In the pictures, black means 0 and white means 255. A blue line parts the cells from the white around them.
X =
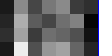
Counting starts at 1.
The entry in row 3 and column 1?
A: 47
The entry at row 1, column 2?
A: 138
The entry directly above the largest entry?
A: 162
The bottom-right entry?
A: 37
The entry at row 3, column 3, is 59
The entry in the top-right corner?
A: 47
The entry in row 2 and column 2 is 173
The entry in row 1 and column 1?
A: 26

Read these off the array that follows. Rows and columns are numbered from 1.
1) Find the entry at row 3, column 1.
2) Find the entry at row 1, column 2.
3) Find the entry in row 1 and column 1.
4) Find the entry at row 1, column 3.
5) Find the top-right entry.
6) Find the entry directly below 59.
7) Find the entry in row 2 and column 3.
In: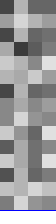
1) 70
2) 180
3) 70
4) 102
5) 102
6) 180
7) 180

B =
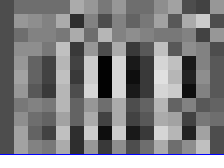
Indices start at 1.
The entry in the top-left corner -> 77
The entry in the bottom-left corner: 77
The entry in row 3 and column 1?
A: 77
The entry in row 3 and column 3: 130
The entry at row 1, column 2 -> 110
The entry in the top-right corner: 151
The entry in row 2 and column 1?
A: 77
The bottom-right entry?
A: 77
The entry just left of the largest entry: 57
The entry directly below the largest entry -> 213
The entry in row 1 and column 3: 110
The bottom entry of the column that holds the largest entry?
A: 171

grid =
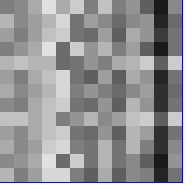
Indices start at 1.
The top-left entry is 126
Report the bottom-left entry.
181
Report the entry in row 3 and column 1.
158
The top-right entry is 137
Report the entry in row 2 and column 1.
181
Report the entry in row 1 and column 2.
137
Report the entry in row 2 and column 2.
137
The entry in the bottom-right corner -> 116
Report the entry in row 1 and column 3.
170
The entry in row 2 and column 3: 158
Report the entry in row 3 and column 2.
126
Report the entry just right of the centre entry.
126
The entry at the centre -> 148
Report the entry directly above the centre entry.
95

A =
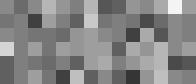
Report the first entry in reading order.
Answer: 137
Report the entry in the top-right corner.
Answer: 158
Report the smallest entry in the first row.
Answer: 86
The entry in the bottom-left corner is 96
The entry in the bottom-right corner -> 127
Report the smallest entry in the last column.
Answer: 86
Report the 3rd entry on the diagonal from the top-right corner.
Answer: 86
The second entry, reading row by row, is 107
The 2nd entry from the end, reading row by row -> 137
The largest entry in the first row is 244
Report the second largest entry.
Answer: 213
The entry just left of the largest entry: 170
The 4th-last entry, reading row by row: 149
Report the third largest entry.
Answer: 201
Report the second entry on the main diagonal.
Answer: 127
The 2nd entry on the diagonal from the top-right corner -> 137
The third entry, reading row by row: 137
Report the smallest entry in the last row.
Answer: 53

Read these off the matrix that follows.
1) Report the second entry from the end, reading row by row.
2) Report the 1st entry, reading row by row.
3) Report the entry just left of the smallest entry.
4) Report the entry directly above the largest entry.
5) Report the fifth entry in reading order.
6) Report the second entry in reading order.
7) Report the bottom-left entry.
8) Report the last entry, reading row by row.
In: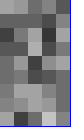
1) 195
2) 163
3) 163
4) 152
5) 87
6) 152
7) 163
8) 131
